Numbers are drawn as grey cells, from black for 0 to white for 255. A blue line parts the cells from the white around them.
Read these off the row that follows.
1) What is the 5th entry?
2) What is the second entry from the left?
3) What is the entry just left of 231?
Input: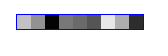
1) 106
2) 146
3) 85

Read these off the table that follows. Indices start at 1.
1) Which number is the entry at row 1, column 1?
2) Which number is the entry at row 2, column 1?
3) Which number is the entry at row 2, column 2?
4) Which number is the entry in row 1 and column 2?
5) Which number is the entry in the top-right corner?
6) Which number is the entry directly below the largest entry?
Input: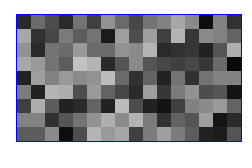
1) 42
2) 167
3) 49
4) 107
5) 49
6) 138

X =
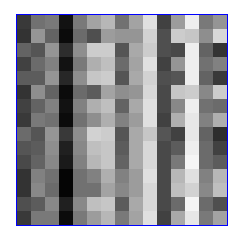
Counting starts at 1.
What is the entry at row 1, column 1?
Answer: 57
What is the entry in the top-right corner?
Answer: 149
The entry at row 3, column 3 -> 149
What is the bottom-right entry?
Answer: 163
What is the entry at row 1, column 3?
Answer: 121
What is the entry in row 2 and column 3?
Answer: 99
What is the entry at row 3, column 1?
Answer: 99
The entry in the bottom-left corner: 57
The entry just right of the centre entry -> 156
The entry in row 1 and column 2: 113
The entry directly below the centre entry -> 85
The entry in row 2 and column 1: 51
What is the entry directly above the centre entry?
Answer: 99
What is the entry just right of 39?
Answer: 142

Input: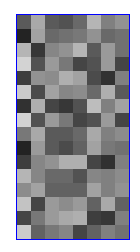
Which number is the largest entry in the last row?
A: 203
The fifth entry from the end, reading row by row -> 134
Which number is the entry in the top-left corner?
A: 90
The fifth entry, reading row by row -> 105
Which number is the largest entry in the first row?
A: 181
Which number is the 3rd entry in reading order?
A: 90
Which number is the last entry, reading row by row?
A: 113
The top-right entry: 146
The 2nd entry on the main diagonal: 162
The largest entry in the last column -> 162
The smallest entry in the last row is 69
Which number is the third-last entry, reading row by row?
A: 98
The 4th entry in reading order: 82
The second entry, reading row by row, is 169

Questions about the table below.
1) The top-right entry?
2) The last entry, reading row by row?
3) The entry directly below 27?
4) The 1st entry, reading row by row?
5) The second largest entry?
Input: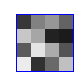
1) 99
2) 192
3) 84
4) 56
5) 228

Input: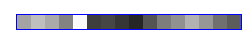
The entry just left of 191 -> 164
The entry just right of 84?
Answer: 125
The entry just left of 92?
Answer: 112
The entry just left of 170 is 191

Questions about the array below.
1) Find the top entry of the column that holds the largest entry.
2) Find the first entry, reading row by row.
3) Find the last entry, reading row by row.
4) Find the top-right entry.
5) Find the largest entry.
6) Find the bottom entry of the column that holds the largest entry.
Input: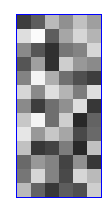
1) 93
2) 61
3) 206
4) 159
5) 251
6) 99

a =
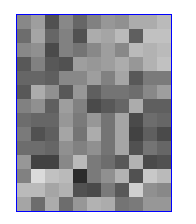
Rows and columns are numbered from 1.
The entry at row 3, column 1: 136
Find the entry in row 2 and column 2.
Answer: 165
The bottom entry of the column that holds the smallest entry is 151
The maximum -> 219
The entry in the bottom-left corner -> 165
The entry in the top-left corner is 136
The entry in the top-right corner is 186
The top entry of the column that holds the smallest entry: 102
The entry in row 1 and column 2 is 158
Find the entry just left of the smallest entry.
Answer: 186
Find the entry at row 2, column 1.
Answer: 109
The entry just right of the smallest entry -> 122
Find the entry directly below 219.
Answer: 186
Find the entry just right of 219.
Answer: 193
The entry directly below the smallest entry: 81
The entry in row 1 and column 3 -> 81
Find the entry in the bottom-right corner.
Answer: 151
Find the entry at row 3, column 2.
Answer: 144
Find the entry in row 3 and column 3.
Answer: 74
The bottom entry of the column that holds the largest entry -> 109

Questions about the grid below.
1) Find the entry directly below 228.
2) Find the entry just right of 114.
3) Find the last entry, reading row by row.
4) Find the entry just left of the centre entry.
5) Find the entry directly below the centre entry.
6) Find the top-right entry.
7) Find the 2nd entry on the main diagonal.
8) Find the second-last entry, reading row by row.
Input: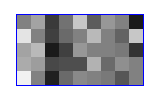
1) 163
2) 199
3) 129
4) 64
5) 78
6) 26
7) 129
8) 86
